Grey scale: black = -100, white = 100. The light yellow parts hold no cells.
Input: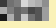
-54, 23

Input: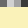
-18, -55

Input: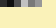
-64, 19

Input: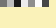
-10, -45

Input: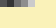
-35, 59

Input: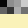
-95, -12

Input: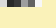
71, 94

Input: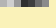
41, 9

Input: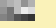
26, -59
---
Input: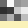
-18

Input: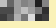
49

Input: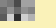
3

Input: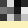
-50

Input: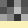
-16

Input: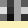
7

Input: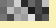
-9

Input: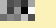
41

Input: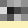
-10

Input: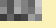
-10
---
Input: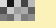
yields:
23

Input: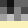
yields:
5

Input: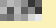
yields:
46

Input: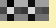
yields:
-44

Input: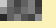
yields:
-34

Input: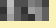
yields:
-25

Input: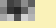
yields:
-72

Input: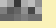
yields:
-21
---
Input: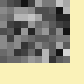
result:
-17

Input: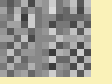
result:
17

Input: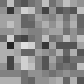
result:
37

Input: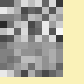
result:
14

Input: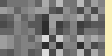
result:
-9
